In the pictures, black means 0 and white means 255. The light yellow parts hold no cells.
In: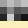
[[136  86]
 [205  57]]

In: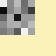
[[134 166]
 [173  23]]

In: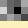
[[106   3]
 [162 130]]

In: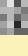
[[184 163]
 [184 101]]

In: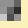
[[ 99  45]
 [ 79 148]]

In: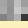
[[145 200]
 [147 176]]

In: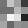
[[111 184]
 [244 223]]

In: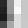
[[152 249]
 [126 220]]
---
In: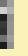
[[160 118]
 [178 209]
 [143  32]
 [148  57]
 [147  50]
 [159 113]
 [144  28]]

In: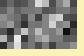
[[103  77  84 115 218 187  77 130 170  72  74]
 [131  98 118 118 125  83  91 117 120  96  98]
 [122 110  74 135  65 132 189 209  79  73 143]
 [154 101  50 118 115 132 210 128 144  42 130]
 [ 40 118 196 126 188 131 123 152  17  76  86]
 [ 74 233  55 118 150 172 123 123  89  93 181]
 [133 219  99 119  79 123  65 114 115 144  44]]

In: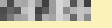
[[ 76 171 167 197 145  64 157 215 199  85 182  63 169]
 [101  88 192 205  66  93 156 215 138 180 195 190  75]
 [120 161 167 206  84 176 164 211 193 104 195 139  83]]

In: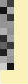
[[ 62 146]
 [169  19]
 [ 54 144]
 [151 148]
 [144 177]
 [162  45]
 [ 58  98]
 [161  32]
 [150 170]
 [ 21 205]]

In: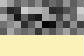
[[152  99 126 100 138  75 105  86 147  94 124 189]
 [ 38  51 206 182 181 166  42  50  80 103 204 109]
 [123  23  97  41  24 165 145  71 146 100 180 179]
 [139 162  45  92 153   5  16 106  58 143  63 113]
 [166 122 105 120  54 121  86 125 162  99 135  92]]

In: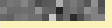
[[119 114 132 108  77  88  92 174 107 121 107  87 144  78 106]
 [107 108 111 107 145 103  98  35 104 115  99 143 130  90 128]
 [ 97 116 122 111 111  81 198  79 106  45  79 112 130 130 103]]

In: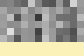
[[132 112  98 198 132  89  84 150  94 211 155 128]
 [139 143 176 136 156 175 148 167 134 108 150 166]
 [190  81 153 146  57 189 152 112 110 108 185 155]
 [140 143 175 148 156 173 143 182 137 107 145 158]
 [222 133 149 145  66 175 154 110 105  79 171 148]
 [152  86 150 146  82 195 155  98 120  88 151 183]]

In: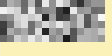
[[174 157 106 184  87 232 145 232 194 100  52 126 150 149 110]
 [223 209 112 232 120 137 144  62  31 233 151 158 106 112 240]
 [146 209 222 202 219  37 160  61  69 140 200  89 160 246 131]
 [116 199 222 112 164 216 188 232 192 148 200  84 151 136  63]
 [172 147 168 111 219  37 161 138 190  84 146 177 170 202  58]
 [128 207 184 232 193 232 140 163  26  87 179 177 170 152 103]]
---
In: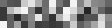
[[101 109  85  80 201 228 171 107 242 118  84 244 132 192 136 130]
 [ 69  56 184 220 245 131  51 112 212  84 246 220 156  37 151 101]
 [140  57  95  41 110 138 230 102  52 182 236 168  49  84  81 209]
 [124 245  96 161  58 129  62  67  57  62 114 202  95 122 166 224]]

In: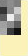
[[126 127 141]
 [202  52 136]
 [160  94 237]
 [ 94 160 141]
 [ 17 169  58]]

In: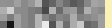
[[158 145 143 160 138 150 180  84 101 133 110  89 100 134 164]
 [140 174 208 139 138 126 119  72 177 107 150 156 108 175 148]
 [158 158 125 160 138 126 180 133 112 133 125 172 128 135 144]
 [158 109  23 160 138 126 180 234  84 176 110 172 201 101 114]]

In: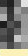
[[225  51  33 111]
 [126 129  48 158]
 [150 175  55 131]
 [151  29  83  61]
 [156  84  59 102]
 [171  69  54 198]
 [145 129  74 113]]

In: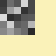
[[ 72  57 109  86 213]
 [ 72  66 157 193  51]
 [ 90 219  46  59  87]
 [180 125 207  94 104]
 [ 41 136 160 126 107]]

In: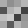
[[182 173 143 159]
 [ 65  83 177 194]
 [149 192 204  63]
 [157 168  92 181]]

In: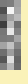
[[162 122 126]
 [169  80 246]
 [186 114 161]
 [112  62 187]
 [131 118 232]
 [165 122 126]
 [133 163 194]
 [112 110 157]
 [100  86 223]
 [106 128 184]]

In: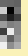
[[ 97 104 102]
 [114 203   2]
 [ 63  80  32]
 [135 155 127]
 [136  61 235]
 [147 187  96]
 [172 240 142]]
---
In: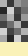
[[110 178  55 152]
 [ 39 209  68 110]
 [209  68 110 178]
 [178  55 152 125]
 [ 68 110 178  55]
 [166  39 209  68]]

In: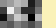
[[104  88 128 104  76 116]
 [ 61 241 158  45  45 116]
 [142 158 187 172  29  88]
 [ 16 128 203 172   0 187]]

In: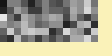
[[230 115  61 170 143 115 143 170 158  73 158  99  61 115]
 [ 99 202 115 186 202 186 186  46  85 215 158 143  61 202]
 [ 20 127 127  85  34  85 127  85  73 115 158 143 202 115]
 [158 127 143 186 143  99 115 143 143  34  73 170 186  46]
 [ 34  85 158 127  61  61 127  99  99  85 170 143 215 143]
 [ 73  46 186  99 127  61 115  73 115  85 170 170 215 127]]

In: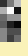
[[ 94  32   6]
 [176 251  18]
 [135  78  78]
 [135  62 107]
 [107 149 149]
 [ 48 122 192]]

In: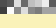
[[ 62 251 137 221 137 123 163 163]
 [ 78  91 221 107 191 206 237  91]]

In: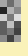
[[ 94 121  65]
 [ 94 191  80]
 [ 36 177 136]
 [136  65 150]
 [165 109 165]
 [207 121 221]]

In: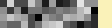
[[ 58 213  74  74 199 130  28 158  28  43  87 228 143 143]
 [130 100 100 184  74 116 184 199 213 100  74  16  58  43]
 [143  58 143  28 116 116  87 100 130 116 130 184 213   3]
 [158 199 171 158  74   3 158 130 116 184 171 184 143  43]]
